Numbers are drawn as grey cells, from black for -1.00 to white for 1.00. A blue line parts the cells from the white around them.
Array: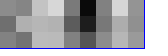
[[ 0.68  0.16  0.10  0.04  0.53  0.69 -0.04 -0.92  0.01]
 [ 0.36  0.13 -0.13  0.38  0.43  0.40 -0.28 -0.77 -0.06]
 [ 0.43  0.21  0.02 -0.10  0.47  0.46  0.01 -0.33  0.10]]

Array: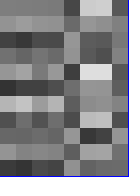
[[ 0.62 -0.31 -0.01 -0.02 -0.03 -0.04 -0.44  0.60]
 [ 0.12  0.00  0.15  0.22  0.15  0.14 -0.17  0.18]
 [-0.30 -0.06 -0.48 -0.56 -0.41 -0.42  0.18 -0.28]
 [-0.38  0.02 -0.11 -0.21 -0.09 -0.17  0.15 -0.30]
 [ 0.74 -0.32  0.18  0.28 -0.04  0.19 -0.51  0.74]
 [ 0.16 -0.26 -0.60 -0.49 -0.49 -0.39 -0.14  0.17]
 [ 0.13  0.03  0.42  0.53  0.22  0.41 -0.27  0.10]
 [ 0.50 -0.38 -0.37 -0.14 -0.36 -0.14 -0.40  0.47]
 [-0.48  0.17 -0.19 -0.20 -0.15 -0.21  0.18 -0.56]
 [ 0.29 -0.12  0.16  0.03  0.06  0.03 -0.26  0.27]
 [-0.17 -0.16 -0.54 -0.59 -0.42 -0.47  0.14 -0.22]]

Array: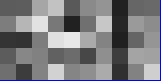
[[-0.20 -0.18 -0.28 -0.27  0.30  0.52 -0.30  0.08  0.16 -0.74]
 [ 0.21  0.10 -0.02  0.43  0.77 -0.06 -0.74 -0.12  0.56 -0.70]
 [-0.21  0.17 -0.59 -0.61 -0.02  0.76  0.82  0.33  0.03 -0.75]
 [ 0.29  0.26 -0.28  0.06  0.01 -0.24 -0.15 -0.44  0.12 -0.52]
 [ 0.02  0.62 -0.13 -0.53  0.03  0.65  0.04  0.12  0.34 -0.62]]

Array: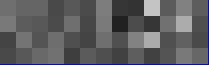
[[ 0.01 -0.27 -0.13 -0.21 -0.21 -0.43 -0.31 -0.41 -0.02 -0.58 -0.60  0.54
  -0.29]
 [ 0.35 -0.38 -0.05 -0.28 -0.31 -0.41 -0.13 -0.44 -0.04 -0.74 -0.40 -0.58
  -0.11]
 [-0.24 -0.42 -0.47 -0.09 -0.34 -0.14 -0.38 -0.47 -0.13 -0.37  0.02  0.34
  -0.37]
 [-0.05 -0.19 -0.43 -0.31 -0.18 -0.11 -0.51 -0.29 -0.38 -0.49 -0.26 -0.49
  -0.34]]

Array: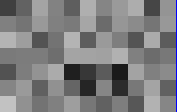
[[-0.45  0.16 -0.50 -0.23  0.29  0.02 -0.26  0.37  0.04  0.21  0.36]
 [-0.08  0.19  0.00 -0.09  0.20  0.00 -0.04  0.30 -0.16  0.18  0.09]
 [ 0.34 -0.28  0.41  0.24 -0.35 -0.10  0.41 -0.27  0.21 -0.01 -0.34]
 [-0.15 -0.06 -0.04 -0.03 -0.03 -0.14  0.29  0.28  0.26  0.39  0.00]
 [ 0.00  0.09 -0.36 -0.02  0.15  0.34 -0.76 -0.57 -0.29 -0.80  0.28]
 [ 0.29 -0.24  0.04  0.21 -0.25  0.14 -0.21 -0.71  0.05 -0.66 -0.06]
 [ 0.40  0.05  0.52  0.14 -0.10  0.00  0.24 -0.07 -0.24 -0.01 -0.32]]

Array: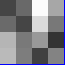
[[ 0.98  0.31 -0.46 -0.18]
 [ 0.72 -0.06 -0.17 -0.46]
 [ 0.20 -0.60  0.42 -0.05]
 [-0.50  0.03  0.46 -0.02]]

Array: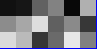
[[-0.94  0.38 -0.87 -0.83 -0.24  0.02]
 [ 0.08 -0.57  0.10  0.31  0.74 -0.25]
 [ 0.82  0.00  0.71  0.46 -0.58 -0.17]]

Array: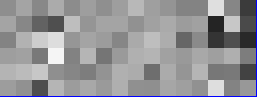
[[ 0.05 -0.54  0.11  0.29  0.07  0.34  0.10  0.24  0.12  0.24  0.44  0.25
   0.16  0.03  0.03  0.75]
 [ 0.56 -0.42  0.29  0.06 -0.23 -0.38  0.49  0.17  0.29  0.29  0.14  0.26
   0.33  0.22  0.26 -0.72]
 [-0.38 -0.68  0.03  0.40  0.61  0.73  0.18  0.29  0.22  0.05  0.33  0.49
   0.36 -0.20  0.08 -0.59]
 [ 0.37 -0.02  0.24  0.26 -0.05  0.92  0.02  0.42 -0.08  0.21  0.38  0.41
   0.26  0.20  0.32  0.25]
 [-0.05 -0.48  0.41  0.47  0.56  0.12  0.05 -0.02  0.15  0.38  0.35 -0.14
   0.34  0.17  0.42 -0.07]
 [ 0.03  0.19  0.23  0.14 -0.39  0.42  0.22  0.32  0.21  0.37  0.13  0.12
   0.30  0.25  0.14  0.74]]
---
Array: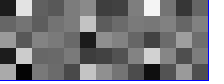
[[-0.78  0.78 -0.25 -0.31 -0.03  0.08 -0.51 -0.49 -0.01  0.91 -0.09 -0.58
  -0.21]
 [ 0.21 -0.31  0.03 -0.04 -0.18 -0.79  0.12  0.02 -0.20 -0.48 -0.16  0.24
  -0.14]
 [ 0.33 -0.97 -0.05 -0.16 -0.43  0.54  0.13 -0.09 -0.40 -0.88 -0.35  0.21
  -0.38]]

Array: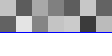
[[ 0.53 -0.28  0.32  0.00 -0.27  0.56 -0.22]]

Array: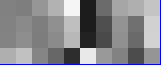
[[ 0.01 -0.01  0.18  0.40  0.92 -0.78 -0.16  0.30  0.37  0.54]
 [ 0.03  0.11 -0.02  0.09  0.44 -0.73 -0.42  0.13 -0.17  0.65]]

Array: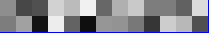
[[ 0.11 -0.44 -0.37  0.65  0.47  0.89 -0.19  0.38  0.58 -0.02 -0.02 -0.24
   0.72]]

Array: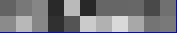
[[-0.22 -0.06  0.05 -0.68  0.46 -0.69 -0.20 -0.20 -0.19 -0.43 -0.12]]

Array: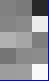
[[ 0.01 -0.04 -0.69]
 [ 0.39  0.30 -0.01]
 [ 0.23  0.24  0.95]]
